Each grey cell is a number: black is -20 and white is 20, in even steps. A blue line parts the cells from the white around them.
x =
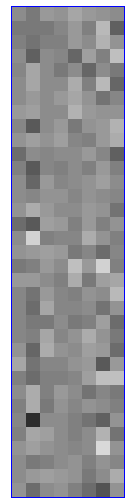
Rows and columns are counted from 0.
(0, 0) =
2
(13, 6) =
2
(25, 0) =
6
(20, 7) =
9
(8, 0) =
1
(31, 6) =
14
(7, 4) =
8
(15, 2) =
5
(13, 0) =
2
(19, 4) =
7
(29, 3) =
2
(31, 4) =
1
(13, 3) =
3
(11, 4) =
2
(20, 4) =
0
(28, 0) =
0
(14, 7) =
-2
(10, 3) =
2
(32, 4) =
3
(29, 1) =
-13
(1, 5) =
0
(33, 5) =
-1
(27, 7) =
-1
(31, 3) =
2
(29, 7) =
3
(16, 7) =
0
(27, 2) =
0
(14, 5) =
4
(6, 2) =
2
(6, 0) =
2
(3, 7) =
10
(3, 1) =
-5
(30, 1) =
6
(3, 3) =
1
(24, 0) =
3
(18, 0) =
-1
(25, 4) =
3

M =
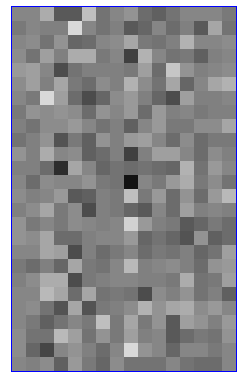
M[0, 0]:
1
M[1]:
[-1, 1, 0, 0, 14, 1, -2, 0, -6, -4, 1, -3, 0, -6, 6, -2]
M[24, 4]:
3
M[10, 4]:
2
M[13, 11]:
-3
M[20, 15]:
-5
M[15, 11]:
-1
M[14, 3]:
-1
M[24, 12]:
1
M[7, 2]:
2
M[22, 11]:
-6
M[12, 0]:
1
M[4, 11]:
11
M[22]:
[1, -1, -5, -2, 1, -1, 10, -1, 6, -1, 3, -6, 5, 3, 0, 4]
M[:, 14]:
[1, 6, 1, 0, 1, 6, 0, 0, 2, -1, 2, 4, 2, 4, 1, -1, -5, -2, 3, -1, 0, 4, 0, -2, -1, -3]
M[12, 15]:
-2
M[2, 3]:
3
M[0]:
[1, 1, 7, -6, -6, 10, -2, 1, 3, -3, -5, -2, 1, 1, 1, -1]
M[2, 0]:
1
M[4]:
[4, 5, 1, -8, -2, 0, 0, 0, -1, 5, -3, 11, 3, 0, 1, 2]
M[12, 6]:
-1
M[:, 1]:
[1, 1, 2, -2, 5, 5, -1, 3, -2, 0, 0, 0, -3, 0, 2, -1, 2, 1, -3, 2, 1, 2, -1, -2, -4, 0]
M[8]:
[0, -2, 2, 2, 4, 1, -2, 0, -5, 1, 4, -1, -1, 2, 2, 6]
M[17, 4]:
-8
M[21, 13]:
2
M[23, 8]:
5
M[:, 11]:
[-2, -3, 0, -2, 11, 6, -8, 0, -1, -3, 5, -4, 4, -3, -3, -1, -4, -2, 2, -1, 0, 6, -6, -6, -4, 1]
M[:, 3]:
[-6, 0, 3, 0, -8, 6, 5, 3, 2, -7, 1, -13, 1, 4, -1, -1, -3, 5, -4, 7, 6, -7, -2, 9, 1, -5]
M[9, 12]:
2
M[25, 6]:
-4
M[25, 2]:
2
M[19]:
[0, 2, 7, 7, -8, -1, 0, 1, 1, 0, 0, -1, 7, -2, -1, 5]
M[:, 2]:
[7, 0, -2, 5, 1, 0, 14, 2, 2, 3, 7, -3, 2, 1, 6, 1, 6, 6, 0, 7, 9, -2, -5, -2, -9, 2]

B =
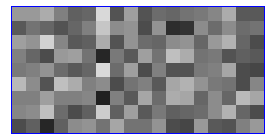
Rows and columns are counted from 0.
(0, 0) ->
4
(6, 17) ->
6
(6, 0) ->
0
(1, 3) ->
-7
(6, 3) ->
0
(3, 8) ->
-6
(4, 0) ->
-1
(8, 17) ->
4
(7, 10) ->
-1
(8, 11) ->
-8
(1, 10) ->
3
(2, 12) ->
3
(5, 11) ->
6
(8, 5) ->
3
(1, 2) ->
-4
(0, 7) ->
-7
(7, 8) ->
5
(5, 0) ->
9
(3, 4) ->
5
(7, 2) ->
10
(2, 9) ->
-3
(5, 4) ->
7
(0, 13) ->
-1
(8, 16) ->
0
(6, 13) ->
-4
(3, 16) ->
-5
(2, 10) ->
-4
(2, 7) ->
-7
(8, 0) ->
-8
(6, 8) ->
-6
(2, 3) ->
1
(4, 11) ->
-7
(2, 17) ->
-8

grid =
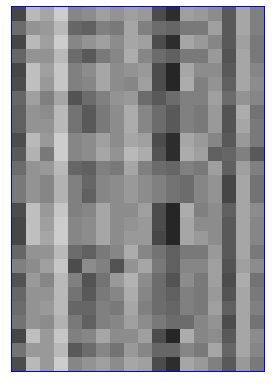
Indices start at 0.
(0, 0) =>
-9
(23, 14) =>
2
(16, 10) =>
-9
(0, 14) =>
2
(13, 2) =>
1
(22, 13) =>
1
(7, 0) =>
-5
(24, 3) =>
9
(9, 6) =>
5
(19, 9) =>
2
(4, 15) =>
-6
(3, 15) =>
-7
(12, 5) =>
-4
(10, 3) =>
12
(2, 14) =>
1
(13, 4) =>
0
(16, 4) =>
1
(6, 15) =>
-3
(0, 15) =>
-6
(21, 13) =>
-1
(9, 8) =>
6
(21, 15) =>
-5
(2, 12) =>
6
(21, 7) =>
-1
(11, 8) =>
6
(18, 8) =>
3
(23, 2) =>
4
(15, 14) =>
2
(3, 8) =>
7
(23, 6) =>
6
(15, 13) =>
2
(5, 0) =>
-8
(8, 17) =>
-1
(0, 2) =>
6
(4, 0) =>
-9
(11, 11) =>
-4
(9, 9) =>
5
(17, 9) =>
1

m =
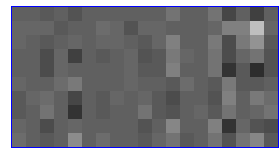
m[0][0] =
-5
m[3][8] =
-4
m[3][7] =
-5
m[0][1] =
-5
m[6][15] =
0
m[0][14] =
-2
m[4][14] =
-2
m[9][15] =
-7
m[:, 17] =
[-10, 10, 3, -2, -13, -6, -1, -4, -7, 1]
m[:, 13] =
[-5, -5, -5, -5, -5, -5, -5, -4, -5, -5]
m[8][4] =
-4
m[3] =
[-5, -5, -8, -4, -10, -5, -6, -5, -4, -7, -6, -1, -4, -5, -2, -8, -4, -2, -7]
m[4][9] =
-6
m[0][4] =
-7
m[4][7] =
-5
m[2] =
[-4, -5, -6, -5, -4, -5, -4, -4, -5, -6, -4, 0, -5, -5, -1, -8, -1, 3, -6]
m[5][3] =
-3
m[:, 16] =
[-5, 0, -1, -4, -6, -6, -5, -5, -4, -2]
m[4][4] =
-5
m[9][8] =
-5
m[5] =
[-4, -5, -5, -3, -1, -5, -5, -5, -4, -5, -5, -6, -3, -5, -6, -1, -6, -6, -5]
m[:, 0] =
[-5, -4, -4, -5, -5, -4, -6, -6, -4, -3]
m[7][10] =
-6
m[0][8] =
-5
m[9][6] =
-3
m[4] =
[-5, -5, -8, -4, -5, -5, -5, -5, -4, -6, -6, 0, -5, -5, -2, -12, -6, -13, -7]
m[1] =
[-4, -4, -4, -6, -5, -5, -3, -4, -7, -4, -4, -5, -5, -5, -4, 0, 0, 10, -4]

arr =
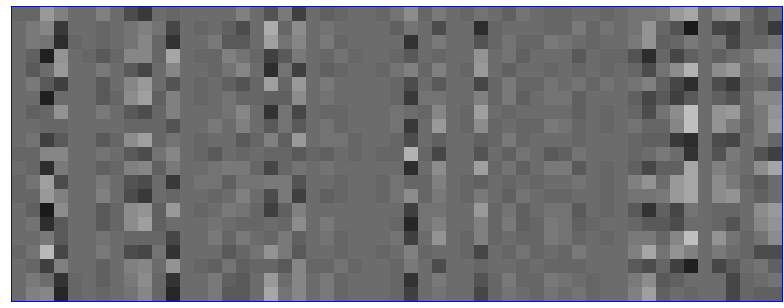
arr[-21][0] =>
-4
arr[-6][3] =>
-6
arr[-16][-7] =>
-13
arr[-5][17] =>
-3
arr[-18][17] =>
-4
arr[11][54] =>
6
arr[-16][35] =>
-1
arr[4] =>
[-3, -6, -3, 4, -3, -3, -1, -3, -6, -9, -3, 1, -3, -3, -4, -2, 1, -3, -13, -2, -10, -3, -5, -4, -3, -3, -4, -2, 0, -4, 0, -3, -4, 4, -3, -5, -3, -3, -4, -3, -4, -3, -4, -3, -4, -8, -2, 2, 8, -3, 2, 4, -3, -2, 1]
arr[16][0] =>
-3
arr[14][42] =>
-4
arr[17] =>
[-4, -2, 9, -9, -3, -3, -1, -3, -8, -9, -2, -12, -3, -3, -3, -6, -4, -2, 3, -1, -6, -3, -3, -4, -3, -3, -4, -3, 0, -4, -3, -3, -4, -9, -3, -4, -2, -4, -3, -4, -1, -3, -3, -3, 0, 6, -2, 3, 0, -3, -1, -3, -4, -8, -8]
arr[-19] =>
[-3, -1, -2, -13, -4, -3, -4, -3, -2, 1, -4, -12, -3, -3, -1, -6, -6, -3, 5, -2, 1, -3, -1, -4, -3, -3, -3, -3, -12, -3, -1, -3, -3, -7, -4, -2, -4, -4, -1, -2, -3, -4, -3, -3, -1, 3, -5, -4, -1, -3, -2, -9, -4, -4, -2]
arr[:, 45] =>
[-2, 3, 3, -13, -8, 0, -9, -8, -4, -5, -3, -9, 3, -2, -12, -6, -1, 6, -8, 2, 5]
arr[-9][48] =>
6
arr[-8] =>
[-4, -4, 4, 0, -3, -3, 0, -3, -8, -11, -3, -4, -3, -3, -4, -3, 0, -3, -8, -1, -10, -3, -5, -4, -3, -3, -4, -2, 2, -4, -1, -3, -4, -1, -3, -5, -2, -3, -4, -4, -3, -3, -4, -3, -2, -2, -1, 4, 6, -3, 2, 3, -3, -5, -3]
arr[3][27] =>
-4
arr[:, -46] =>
[-11, 0, 1, 1, -9, 4, 5, -8, -4, 5, -8, 1, -8, -11, 3, 5, -4, -9, 1, 2, 1]
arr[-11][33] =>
-7
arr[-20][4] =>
-3
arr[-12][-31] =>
-4
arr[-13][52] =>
-4
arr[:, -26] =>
[-4, -3, -3, -3, -4, -3, -2, -4, -3, -3, -4, -3, -4, -4, -2, -2, -3, -4, -3, -3, -3]
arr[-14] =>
[-3, -5, -4, 3, -3, -3, -1, -3, -6, -8, -4, 0, -3, -3, -3, -2, 1, -3, -12, -2, -9, -3, -4, -4, -3, -3, -3, -2, -3, -4, 1, -3, -4, 5, -3, -4, -3, -3, -3, -3, -5, -3, -4, -3, -4, -8, -2, 2, 10, -3, 3, 4, -3, -1, 3]
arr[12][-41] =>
-2
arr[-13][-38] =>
-3
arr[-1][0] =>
-3
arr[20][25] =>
-3
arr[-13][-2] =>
-1
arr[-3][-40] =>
-2
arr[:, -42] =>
[-3, -4, -3, -4, -3, -4, -4, -3, -3, -4, -4, -3, -2, -3, -4, -3, -3, -3, -4, -3, -3]
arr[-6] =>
[-3, -2, -13, -6, -3, -3, -6, -4, 2, 5, -5, -3, -3, -3, -2, -3, -4, -4, -3, -4, 2, -3, -1, -3, -3, -3, -3, -4, -14, -2, 0, -3, -3, 0, -4, -1, -5, -4, -1, -2, -5, -4, -3, -3, -4, -6, -6, -8, -3, -3, -4, -7, -3, 1, 3]
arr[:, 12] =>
[-3, -3, -3, -3, -3, -3, -3, -3, -3, -3, -3, -3, -3, -3, -3, -3, -3, -3, -3, -3, -3]
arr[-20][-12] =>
-3
